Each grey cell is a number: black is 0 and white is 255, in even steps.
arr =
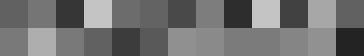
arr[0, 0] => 97
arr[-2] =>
[97, 117, 54, 196, 108, 99, 73, 125, 45, 196, 65, 167, 97]

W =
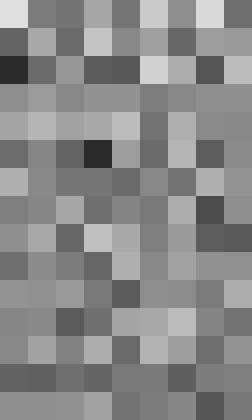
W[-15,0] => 223
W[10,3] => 120
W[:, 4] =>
[117, 136, 88, 146, 188, 157, 106, 132, 169, 174, 91, 164, 105, 120, 116]
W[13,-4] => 121
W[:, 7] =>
[216, 157, 84, 142, 138, 93, 174, 75, 93, 144, 123, 132, 110, 124, 86]
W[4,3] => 168
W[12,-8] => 162
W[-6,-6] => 102
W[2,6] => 172
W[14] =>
[143, 143, 145, 161, 116, 124, 134, 86, 119]
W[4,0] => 164
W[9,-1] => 144
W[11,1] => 136
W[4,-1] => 136
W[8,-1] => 89
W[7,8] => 142
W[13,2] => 112
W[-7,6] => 154
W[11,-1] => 114
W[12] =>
[136, 162, 130, 172, 105, 179, 158, 110, 148]
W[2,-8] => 107
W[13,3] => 101
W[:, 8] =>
[110, 153, 187, 143, 136, 139, 147, 142, 89, 144, 171, 114, 148, 127, 119]

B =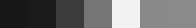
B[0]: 23
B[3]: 117
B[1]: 26
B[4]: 241

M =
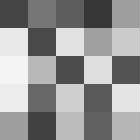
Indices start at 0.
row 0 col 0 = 69
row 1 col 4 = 203
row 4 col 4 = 182
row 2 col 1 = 184
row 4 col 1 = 65
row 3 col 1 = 103
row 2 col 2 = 76

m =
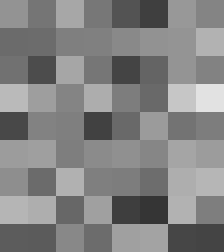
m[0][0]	147
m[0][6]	152
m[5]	[156, 159, 126, 139, 144, 134, 165, 156]
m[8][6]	70
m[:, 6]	[152, 148, 148, 198, 115, 165, 174, 178, 70]
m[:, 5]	[63, 146, 100, 105, 155, 134, 109, 53, 163]
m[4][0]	72
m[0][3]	119
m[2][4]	68
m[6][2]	177
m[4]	[72, 130, 127, 65, 105, 155, 115, 125]
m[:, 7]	[132, 178, 130, 226, 125, 156, 182, 126, 68]
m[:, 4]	[83, 137, 68, 125, 105, 144, 125, 62, 160]
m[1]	[107, 108, 127, 128, 137, 146, 148, 178]

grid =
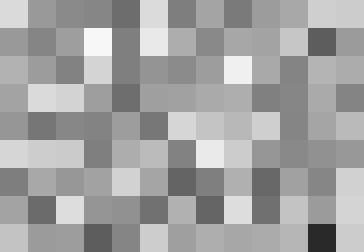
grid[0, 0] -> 218
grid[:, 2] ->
[138, 158, 130, 211, 135, 203, 151, 221, 157]
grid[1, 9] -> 163
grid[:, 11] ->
[207, 93, 180, 170, 165, 145, 134, 155, 41]
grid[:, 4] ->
[109, 127, 127, 110, 157, 173, 210, 145, 133]
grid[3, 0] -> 163
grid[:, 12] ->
[204, 155, 172, 132, 186, 152, 209, 212, 204]
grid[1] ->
[153, 133, 158, 247, 127, 233, 173, 137, 167, 163, 198, 93, 155]
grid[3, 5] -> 159
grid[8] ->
[195, 155, 157, 93, 133, 205, 159, 174, 167, 171, 182, 41, 204]
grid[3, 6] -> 161
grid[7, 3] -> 149
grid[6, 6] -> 100
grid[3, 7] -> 170
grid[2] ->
[178, 156, 130, 212, 127, 148, 139, 157, 240, 169, 132, 180, 172]
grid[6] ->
[126, 168, 151, 162, 210, 165, 100, 127, 176, 104, 161, 134, 209]
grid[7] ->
[163, 107, 221, 149, 145, 113, 177, 101, 221, 112, 195, 155, 212]
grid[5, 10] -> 137
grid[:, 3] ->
[134, 247, 212, 158, 131, 127, 162, 149, 93]
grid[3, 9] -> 128
